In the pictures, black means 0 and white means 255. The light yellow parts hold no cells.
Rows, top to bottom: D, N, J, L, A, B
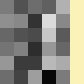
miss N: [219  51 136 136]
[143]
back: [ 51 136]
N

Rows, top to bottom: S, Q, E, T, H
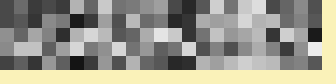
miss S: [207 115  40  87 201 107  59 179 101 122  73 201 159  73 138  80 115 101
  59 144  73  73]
[221]
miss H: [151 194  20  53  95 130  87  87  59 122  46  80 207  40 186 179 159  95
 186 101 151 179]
[66]
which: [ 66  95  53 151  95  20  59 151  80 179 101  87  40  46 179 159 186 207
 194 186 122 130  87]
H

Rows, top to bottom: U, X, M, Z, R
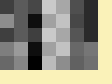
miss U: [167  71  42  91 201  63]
[79]
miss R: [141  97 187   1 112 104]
[134]
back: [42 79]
U

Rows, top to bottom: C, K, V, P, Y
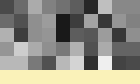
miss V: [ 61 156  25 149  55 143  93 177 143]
[87]
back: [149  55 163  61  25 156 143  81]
K

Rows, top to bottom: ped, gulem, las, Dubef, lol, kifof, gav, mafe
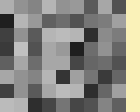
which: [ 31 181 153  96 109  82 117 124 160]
gulem
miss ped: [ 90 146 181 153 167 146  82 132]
[175]
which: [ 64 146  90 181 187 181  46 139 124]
las

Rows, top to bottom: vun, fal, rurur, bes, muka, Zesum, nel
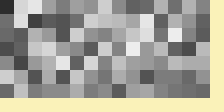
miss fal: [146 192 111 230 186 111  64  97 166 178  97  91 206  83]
[222]
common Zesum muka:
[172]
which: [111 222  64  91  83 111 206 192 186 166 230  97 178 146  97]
fal
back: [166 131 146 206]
rurur
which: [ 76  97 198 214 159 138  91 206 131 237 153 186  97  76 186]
bes

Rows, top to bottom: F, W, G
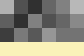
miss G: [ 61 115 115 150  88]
[122]
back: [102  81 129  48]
W
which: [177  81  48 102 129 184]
F
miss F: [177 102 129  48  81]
[184]
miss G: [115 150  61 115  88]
[122]

